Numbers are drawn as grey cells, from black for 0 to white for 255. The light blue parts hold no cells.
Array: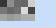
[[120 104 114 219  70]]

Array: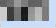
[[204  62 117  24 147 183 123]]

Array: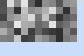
[[ 86 138  51 194 140 152 176 217 128  49 137]
 [122 108 230 172 167 104 119 227  96 113 146]
 [128 123 200  63  72 156 138 109  47 121 136]]

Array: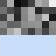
[[113  76  50 136 172  36  74  68]
 [137  97 103 140 144 148  39 138]]

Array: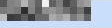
[[123 131 121  45 129  90 143 149 135 111  88 115  64]]

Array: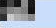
[[ 85 135 144 127  19]]

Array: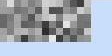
[[157 153 115 124 146  96 195  80  84 147 126 204 177]
 [103 131 163  96 103 123  60 131  88 227 152 116 112]
 [168 196 144  61 130 156 137 230  60 133  87 142 149]]

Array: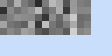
[[ 49 137 112 131 144 185  97 124 172  56 154 134 135]
 [164 117 108  96 172  55 191 118  99 125 170 110 125]]
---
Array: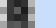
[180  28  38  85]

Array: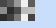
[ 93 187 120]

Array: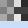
[ 42  63 115]

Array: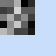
[ 43  89  98 141 185]

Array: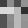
[146 184 140  83]

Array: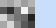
[178 243 116 214]

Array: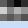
[ 44 178  89]
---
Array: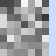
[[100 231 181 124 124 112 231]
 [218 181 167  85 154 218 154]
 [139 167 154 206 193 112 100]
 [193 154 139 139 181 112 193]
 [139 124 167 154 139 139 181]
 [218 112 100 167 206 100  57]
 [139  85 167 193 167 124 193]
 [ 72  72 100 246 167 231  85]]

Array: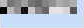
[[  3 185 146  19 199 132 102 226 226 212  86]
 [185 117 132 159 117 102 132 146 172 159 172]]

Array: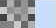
[[ 64 188 117 161  77]
 [ 92 174 105 146  92]
 [202 146 161 146 188]
 [131 131 202 105 174]]

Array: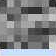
[[150 180 135 164 164 106 135 106]
 [ 77 164 106 150 135 120 135  49]
 [135 150  93 120  93  93 106 164]
 [150 135 120 135  77  65  49  77]
 [106 120 120  65  49  49 106 150]
 [ 49  93 150  65 120 120  77 207]
 [164  77 106 150 180 180 164 195]]

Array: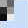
[[ 15 236]
 [ 42 153]
 [167 100]]

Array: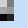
[[166 151]
 [208 124]
 [ 10  37]]

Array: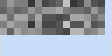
[[126 166 139 139  55 151  71  71  84 194  84  84 166  84  99]
 [112 151 126 126  55 139  71  84  99 194  55  71 139  84  71]
 [ 99 126  99 112 151 126 151 151 166 126 112 112  99 151 112]
 [166 112 166 166 112 166  84  84  71  84 166 166 151 112 139]
 [166  99 166 139 151 139  99  99  84  71 181 181 126 139 166]]
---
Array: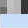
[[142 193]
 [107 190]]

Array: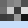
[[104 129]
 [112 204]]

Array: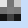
[[229 117]
 [113 123]]

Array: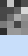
[[ 60 198]
 [ 72  74]]

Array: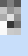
[[ 96 127]
 [198 148]]

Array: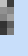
[[192  61]
 [145 135]]

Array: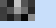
[[87 29]
 [59 84]]

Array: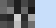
[[101  73]
 [106 129]]
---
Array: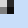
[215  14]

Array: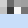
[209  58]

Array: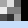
[167 128 157]

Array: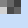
[131  74]

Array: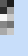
[ 88 156]

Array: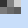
[ 50 105]
